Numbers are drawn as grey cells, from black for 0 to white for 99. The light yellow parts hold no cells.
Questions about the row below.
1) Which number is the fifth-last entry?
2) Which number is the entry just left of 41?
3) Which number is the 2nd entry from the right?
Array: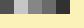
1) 31
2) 52
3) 41

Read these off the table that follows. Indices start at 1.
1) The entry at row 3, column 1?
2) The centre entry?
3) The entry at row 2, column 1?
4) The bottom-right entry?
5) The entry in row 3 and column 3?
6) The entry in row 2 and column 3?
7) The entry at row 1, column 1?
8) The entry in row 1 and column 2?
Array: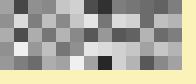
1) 67
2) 34
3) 56
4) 63
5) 67
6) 49
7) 63
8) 27

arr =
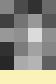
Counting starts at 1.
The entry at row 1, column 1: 52
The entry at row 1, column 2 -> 29
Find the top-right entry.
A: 41
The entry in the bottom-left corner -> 15
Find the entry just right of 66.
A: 70
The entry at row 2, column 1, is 25

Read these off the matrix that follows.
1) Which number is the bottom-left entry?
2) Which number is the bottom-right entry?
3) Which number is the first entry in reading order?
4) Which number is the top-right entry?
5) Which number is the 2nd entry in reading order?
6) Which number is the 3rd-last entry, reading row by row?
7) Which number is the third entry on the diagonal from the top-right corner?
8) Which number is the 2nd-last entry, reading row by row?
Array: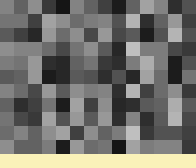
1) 55
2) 22
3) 51
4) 32
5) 38
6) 51
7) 32
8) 51

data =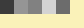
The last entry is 42
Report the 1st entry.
23
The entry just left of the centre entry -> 58

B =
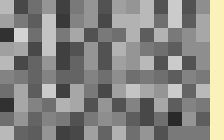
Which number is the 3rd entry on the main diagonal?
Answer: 43
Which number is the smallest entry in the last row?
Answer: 25
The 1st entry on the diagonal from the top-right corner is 55
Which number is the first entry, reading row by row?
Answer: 72
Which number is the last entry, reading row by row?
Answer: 47
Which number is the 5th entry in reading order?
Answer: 25
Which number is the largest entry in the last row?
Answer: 72
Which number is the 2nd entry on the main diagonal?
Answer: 47
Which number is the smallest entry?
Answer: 16
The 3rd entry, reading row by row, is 43
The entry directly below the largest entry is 65
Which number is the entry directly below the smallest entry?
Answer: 47
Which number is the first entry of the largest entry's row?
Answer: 19
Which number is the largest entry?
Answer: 82
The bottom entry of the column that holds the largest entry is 39
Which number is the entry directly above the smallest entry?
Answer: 36
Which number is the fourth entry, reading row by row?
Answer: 58
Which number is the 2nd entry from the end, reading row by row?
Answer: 47
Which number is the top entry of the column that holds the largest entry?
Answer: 28
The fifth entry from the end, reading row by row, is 58
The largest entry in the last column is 72
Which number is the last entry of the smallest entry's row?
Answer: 36
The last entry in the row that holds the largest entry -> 65
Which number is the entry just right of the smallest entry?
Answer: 58
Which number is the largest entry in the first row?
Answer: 79
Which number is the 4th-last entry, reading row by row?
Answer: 32
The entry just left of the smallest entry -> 43
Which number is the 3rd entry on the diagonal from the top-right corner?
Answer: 47
